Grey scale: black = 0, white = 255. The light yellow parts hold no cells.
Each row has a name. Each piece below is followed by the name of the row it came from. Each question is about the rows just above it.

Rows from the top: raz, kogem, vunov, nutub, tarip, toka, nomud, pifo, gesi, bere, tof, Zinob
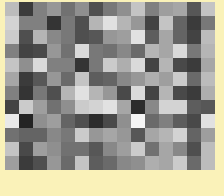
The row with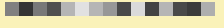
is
nomud
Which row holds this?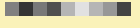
kogem
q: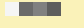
gesi
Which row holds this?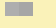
Zinob

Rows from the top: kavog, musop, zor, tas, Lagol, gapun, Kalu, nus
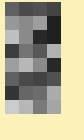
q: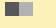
tas
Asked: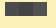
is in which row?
gapun
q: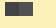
gapun
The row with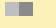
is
zor
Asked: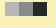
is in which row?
Lagol

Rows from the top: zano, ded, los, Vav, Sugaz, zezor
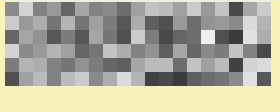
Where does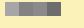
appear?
zano
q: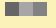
zano
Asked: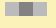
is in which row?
zezor
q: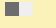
los
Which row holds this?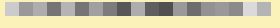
ded
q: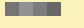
Sugaz
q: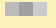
zano

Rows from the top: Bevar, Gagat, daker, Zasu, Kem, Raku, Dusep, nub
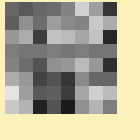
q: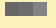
Bevar
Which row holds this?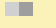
Bevar
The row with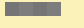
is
Zasu

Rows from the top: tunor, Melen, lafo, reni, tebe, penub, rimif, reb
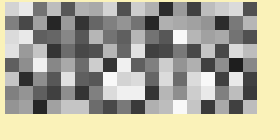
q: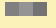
Melen
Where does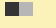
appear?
rimif
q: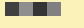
rimif
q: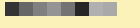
Melen

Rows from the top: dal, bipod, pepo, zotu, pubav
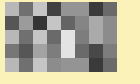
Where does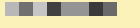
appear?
dal
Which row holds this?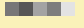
zotu
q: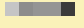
pubav
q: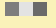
zotu
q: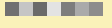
pepo

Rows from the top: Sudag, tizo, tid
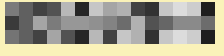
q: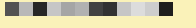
Sudag
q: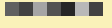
tid
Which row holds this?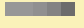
tizo
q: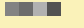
tizo
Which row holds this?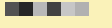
tid
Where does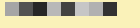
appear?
tid
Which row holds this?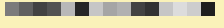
Sudag

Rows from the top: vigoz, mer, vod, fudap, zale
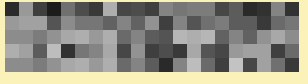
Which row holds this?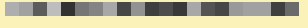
fudap
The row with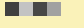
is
zale

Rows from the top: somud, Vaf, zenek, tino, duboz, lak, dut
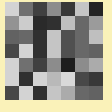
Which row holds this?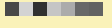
dut
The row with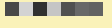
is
tino
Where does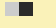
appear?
Vaf
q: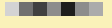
duboz
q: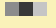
somud
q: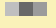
Vaf
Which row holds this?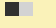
lak

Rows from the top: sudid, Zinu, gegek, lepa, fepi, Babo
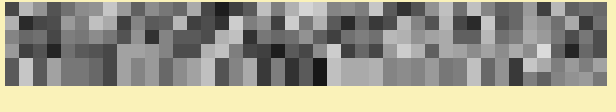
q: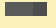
gegek
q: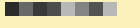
Zinu
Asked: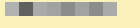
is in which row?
lepa
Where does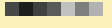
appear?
sudid
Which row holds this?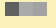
lepa
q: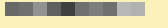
gegek
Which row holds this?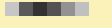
sudid

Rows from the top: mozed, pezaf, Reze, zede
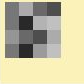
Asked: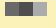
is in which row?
Reze
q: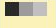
zede

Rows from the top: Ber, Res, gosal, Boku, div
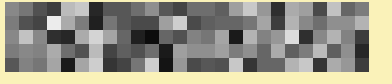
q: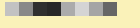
gosal
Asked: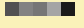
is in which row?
gosal

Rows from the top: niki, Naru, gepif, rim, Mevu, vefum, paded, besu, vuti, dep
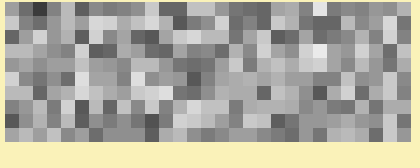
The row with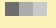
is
paded
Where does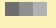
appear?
paded
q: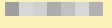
Naru
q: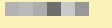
dep
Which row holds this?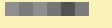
vuti

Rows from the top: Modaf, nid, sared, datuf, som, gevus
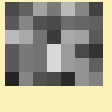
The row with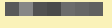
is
nid
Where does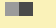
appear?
datuf
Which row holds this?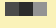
gevus
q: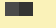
datuf

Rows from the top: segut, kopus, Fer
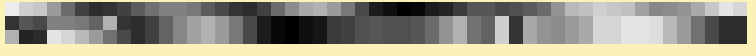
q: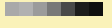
segut
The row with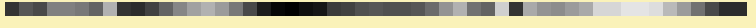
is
kopus
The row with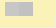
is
segut
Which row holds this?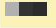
kopus
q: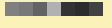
kopus

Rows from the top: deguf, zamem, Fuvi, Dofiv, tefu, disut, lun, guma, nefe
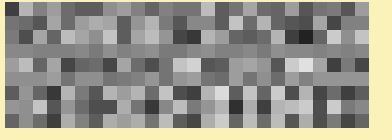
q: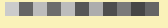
nefe
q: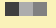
nefe

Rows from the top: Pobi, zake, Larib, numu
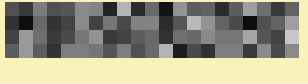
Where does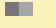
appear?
Larib
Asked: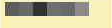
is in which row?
Larib
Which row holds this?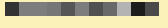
numu
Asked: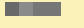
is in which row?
Larib

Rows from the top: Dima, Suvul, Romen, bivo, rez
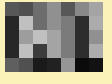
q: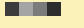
bivo
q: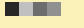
Suvul
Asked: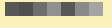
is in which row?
Dima
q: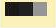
rez
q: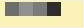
Suvul

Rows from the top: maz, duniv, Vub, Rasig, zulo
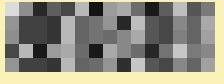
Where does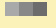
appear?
Rasig
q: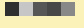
zulo
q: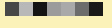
maz
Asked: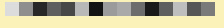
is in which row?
maz
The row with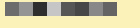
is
zulo

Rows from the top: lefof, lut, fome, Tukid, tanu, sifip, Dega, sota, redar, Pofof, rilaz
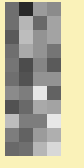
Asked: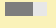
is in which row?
redar
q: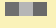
lut

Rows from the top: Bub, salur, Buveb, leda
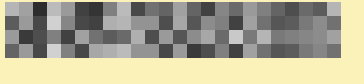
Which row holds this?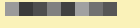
leda
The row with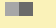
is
Buveb
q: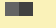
Bub
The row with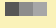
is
Buveb
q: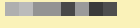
leda
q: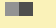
salur
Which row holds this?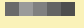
Bub

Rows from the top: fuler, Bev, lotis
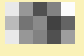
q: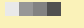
lotis
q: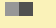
fuler
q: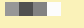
fuler
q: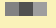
lotis

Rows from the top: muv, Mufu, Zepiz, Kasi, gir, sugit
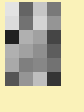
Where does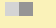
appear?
Mufu

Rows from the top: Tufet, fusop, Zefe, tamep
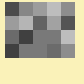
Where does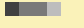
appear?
Zefe
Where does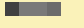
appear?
tamep
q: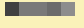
tamep
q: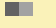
fusop
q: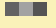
fusop

